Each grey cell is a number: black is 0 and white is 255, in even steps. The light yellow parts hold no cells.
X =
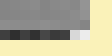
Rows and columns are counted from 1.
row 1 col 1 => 133
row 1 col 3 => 137
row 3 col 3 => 139
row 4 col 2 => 47
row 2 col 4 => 136
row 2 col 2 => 134
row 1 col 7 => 139
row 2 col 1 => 133
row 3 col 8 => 139
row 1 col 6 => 137

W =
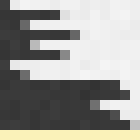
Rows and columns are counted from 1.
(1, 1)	61
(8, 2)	54
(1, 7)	241
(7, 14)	238
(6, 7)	136
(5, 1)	54
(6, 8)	241
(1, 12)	242
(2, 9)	235
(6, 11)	240
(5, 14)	241
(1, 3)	243
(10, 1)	58
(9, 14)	240
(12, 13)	236
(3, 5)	240
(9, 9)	56
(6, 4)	58
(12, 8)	57
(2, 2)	54
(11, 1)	57
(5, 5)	240
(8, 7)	237
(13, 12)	56
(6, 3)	55
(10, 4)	58
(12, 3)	58
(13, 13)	55
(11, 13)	240
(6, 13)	240
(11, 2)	54
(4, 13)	236
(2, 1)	54
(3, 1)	57
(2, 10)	242
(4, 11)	240

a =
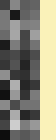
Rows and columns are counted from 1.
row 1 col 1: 65
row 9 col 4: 55
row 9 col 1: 37
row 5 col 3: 73
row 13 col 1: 68
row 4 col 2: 166
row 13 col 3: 125
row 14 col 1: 13
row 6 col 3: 51
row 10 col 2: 152
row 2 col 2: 24
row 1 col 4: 99
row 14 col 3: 88
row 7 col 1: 54
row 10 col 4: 123
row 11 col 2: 75
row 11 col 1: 138

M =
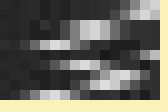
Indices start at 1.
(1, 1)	40
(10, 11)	47
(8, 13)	218
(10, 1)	39
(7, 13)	47
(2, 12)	70
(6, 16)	187
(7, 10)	188
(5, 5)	180
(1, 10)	44
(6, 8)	44
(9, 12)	203
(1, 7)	34
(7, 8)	194
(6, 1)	37
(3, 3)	41
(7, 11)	112
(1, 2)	37
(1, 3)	41
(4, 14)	48
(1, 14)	132
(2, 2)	38
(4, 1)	38
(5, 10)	44
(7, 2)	40
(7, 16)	48
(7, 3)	37
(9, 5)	32
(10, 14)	48
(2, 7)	34
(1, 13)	81
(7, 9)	218
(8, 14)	166
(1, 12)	51
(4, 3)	41
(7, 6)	85
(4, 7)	71
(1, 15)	193

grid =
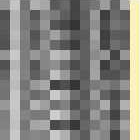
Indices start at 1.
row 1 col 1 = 146
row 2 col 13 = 92
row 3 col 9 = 99
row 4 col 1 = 86
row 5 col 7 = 83
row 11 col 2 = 200
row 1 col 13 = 171
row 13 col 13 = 162
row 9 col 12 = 113
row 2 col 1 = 81
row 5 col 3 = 123
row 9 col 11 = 129
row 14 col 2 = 200
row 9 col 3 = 117
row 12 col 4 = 122
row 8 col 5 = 120
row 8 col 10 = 163
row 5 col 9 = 96
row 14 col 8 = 114
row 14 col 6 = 200
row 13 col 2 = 192
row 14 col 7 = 176
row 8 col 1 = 100
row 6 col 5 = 134
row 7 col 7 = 109
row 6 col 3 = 125
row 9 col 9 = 101
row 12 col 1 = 127
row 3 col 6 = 85
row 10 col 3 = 129
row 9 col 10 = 122
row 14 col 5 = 129
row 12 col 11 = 115

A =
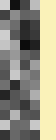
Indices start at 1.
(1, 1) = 208
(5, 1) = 196
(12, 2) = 181
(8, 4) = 116
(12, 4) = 82
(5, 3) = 12
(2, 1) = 65
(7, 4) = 158
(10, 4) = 174
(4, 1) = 206
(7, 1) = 97
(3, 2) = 109
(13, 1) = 198
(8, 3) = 137
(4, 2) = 87
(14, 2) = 104

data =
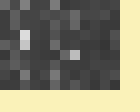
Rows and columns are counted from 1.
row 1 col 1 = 106
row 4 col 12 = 80
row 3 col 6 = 90
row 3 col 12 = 58
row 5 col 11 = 54
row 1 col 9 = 65
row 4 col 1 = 63
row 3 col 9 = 58
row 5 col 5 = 61
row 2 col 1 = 62
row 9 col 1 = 60
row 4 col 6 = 81
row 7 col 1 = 76
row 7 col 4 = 65
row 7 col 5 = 64
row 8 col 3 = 120
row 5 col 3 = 197
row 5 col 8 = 68
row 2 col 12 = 60
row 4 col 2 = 67
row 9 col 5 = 60
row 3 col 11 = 59
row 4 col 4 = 66
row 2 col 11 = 76
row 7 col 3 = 78
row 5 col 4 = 63
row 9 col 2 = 61
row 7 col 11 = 66
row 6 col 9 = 60
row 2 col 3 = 68
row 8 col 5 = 72

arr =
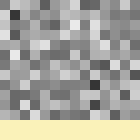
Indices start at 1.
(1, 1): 126
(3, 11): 166
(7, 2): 168
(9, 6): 141
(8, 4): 207
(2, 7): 191
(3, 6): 99
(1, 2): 201
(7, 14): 214
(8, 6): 167
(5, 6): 135
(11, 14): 170
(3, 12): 143
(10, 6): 114
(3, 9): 126
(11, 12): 178
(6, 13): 168
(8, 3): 157
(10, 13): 93
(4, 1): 225
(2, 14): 117
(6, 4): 177
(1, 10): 103
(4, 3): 159
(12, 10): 212
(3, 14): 157
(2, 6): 143
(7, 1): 121
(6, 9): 120
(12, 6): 105
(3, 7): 165
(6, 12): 152
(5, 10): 181
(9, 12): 149
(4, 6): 165
